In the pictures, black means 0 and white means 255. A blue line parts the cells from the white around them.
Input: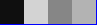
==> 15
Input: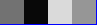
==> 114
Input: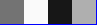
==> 115
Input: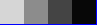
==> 214
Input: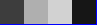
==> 61
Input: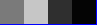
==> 122
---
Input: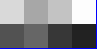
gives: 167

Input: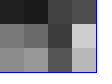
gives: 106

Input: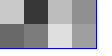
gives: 55

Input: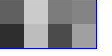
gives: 203

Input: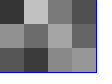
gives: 108

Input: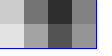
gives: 116
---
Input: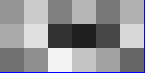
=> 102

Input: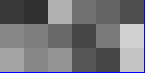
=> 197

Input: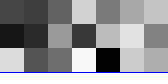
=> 174

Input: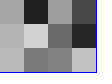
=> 193

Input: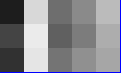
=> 166

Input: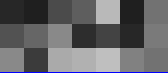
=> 114
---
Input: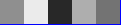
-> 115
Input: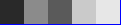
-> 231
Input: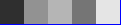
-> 229
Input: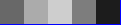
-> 28
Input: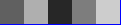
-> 205
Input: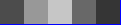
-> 53
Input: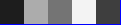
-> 62
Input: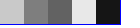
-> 21
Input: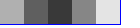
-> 228
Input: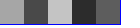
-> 93
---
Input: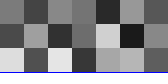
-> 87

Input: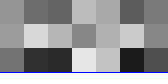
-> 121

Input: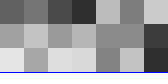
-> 203

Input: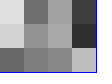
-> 62

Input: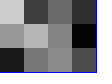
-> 48

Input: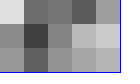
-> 158

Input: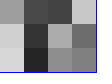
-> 200

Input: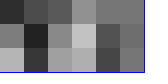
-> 118

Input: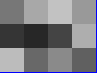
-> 153
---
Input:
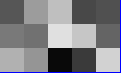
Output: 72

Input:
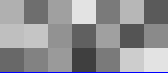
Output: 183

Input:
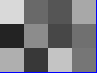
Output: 85

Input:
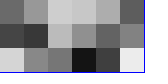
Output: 173

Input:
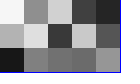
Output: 64

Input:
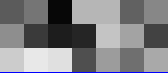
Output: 97

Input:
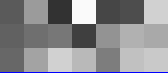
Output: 77

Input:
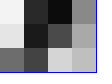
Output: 12

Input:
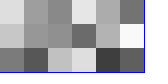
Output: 172

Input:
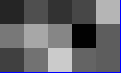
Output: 71
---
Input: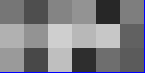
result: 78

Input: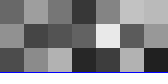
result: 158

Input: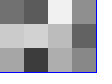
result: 91

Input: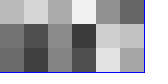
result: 214

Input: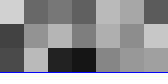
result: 104

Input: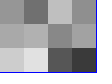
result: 112

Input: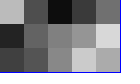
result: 78

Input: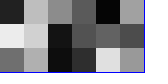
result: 190

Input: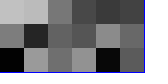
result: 187
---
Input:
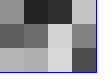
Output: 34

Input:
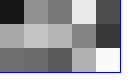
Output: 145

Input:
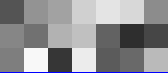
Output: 147

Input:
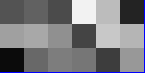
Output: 97

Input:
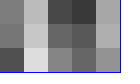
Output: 187

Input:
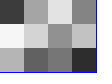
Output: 165

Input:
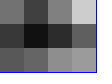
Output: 64
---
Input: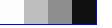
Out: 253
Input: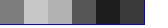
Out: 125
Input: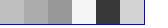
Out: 191
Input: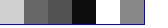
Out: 207
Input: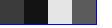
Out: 59
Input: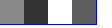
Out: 136
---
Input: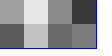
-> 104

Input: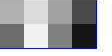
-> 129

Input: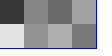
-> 175

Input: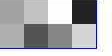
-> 134

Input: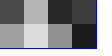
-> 144

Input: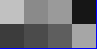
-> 94
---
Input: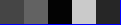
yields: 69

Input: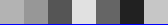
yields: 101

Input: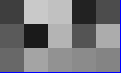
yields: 62

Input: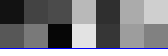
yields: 47

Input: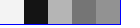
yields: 146

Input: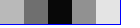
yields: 145

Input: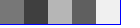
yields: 119

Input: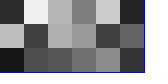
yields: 44
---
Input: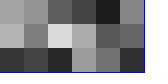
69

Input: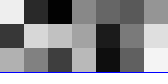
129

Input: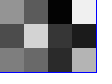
105

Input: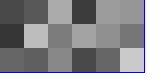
95

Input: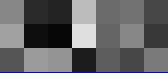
155

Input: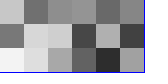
222
